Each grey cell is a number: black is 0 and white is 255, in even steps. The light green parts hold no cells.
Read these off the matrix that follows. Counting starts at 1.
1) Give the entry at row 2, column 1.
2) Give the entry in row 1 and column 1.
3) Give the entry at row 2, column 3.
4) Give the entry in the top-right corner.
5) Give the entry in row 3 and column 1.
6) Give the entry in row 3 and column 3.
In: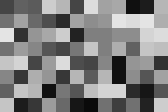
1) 113
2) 69
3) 105
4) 182
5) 228
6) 149

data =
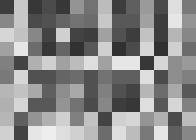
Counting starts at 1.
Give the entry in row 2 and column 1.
135
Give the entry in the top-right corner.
121
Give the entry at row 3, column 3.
135
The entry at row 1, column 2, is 200
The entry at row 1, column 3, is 55
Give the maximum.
238
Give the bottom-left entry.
208
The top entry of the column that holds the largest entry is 75
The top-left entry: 61
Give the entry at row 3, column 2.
194
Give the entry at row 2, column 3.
75
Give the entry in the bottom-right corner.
135
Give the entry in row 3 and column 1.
214
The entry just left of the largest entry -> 230

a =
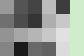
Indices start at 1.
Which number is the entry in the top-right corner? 61
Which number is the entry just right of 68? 188
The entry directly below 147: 132
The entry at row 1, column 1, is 153
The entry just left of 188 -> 68
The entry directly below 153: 112

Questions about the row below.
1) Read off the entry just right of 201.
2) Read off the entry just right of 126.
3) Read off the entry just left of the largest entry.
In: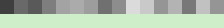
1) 149
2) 163
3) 141

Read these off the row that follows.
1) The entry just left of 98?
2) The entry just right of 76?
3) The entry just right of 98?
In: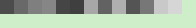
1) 167
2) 105
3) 175
